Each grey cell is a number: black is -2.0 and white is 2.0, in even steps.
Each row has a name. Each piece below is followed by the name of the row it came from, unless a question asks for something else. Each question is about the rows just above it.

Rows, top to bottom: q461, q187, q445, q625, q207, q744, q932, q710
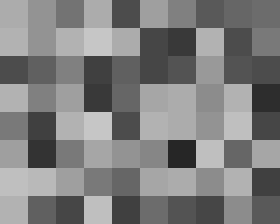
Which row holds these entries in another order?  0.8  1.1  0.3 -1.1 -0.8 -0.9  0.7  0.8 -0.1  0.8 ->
q187
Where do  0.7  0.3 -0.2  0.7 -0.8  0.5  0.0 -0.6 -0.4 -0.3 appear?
q461
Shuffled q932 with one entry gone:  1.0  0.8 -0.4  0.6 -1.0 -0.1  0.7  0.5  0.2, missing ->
0.9
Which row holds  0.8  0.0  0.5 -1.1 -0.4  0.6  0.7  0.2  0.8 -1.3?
q625

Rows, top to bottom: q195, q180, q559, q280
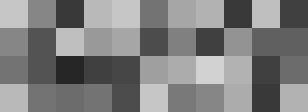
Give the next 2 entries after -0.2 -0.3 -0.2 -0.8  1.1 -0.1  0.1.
0.7 -1.1
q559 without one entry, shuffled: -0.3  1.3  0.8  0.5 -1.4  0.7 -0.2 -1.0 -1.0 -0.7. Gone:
-0.9
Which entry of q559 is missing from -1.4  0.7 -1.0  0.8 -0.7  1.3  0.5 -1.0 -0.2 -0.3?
-0.9
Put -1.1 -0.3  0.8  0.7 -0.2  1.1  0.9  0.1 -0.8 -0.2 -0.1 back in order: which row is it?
q280
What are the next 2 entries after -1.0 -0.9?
0.5 0.7
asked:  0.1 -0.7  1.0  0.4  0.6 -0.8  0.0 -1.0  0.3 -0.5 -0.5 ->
q180

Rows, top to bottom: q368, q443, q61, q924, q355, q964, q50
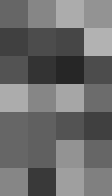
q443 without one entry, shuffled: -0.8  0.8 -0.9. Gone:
-1.0
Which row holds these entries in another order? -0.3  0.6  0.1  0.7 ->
q924
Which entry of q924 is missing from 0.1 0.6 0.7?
-0.3
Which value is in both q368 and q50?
0.1

